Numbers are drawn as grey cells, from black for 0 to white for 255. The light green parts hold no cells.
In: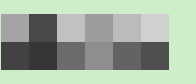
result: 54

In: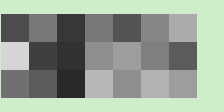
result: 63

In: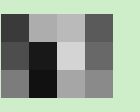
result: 24

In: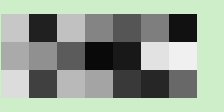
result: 144

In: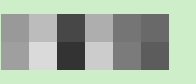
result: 218

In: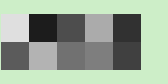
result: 179

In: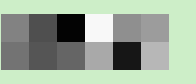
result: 85
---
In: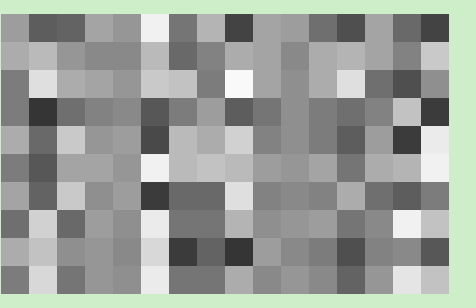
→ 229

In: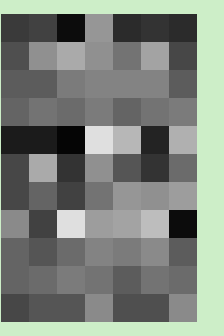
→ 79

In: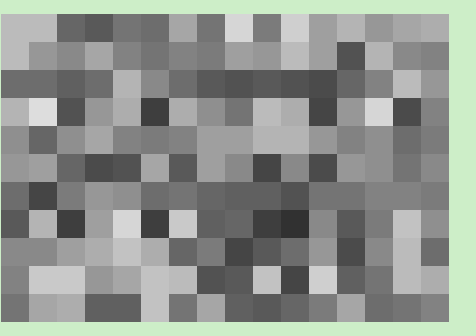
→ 116

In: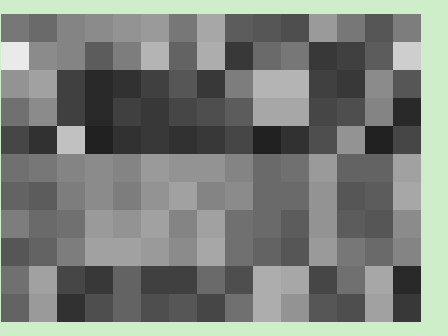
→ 161

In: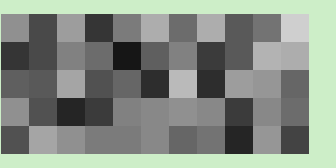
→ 150
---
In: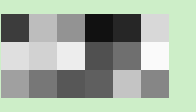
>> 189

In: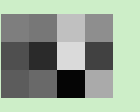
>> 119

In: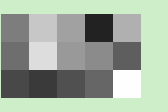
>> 199

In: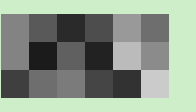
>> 89

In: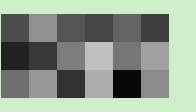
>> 145

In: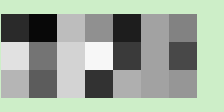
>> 8
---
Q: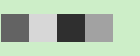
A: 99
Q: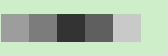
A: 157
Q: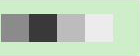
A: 139
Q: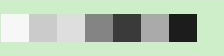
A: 247
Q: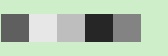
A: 95
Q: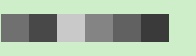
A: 112
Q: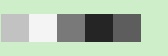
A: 194
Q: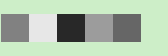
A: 129
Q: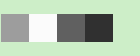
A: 157
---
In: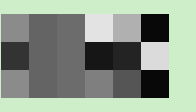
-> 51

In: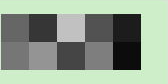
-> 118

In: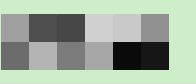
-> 108

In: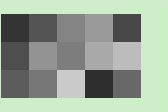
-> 78

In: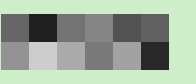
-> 147

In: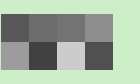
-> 156

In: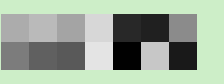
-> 124
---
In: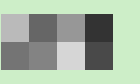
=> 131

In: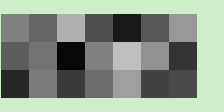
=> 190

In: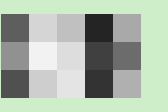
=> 221

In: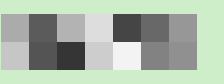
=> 243

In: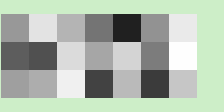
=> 212

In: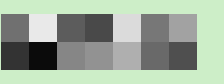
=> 175

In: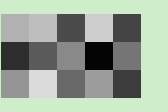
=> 137

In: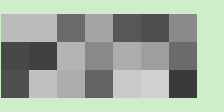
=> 172
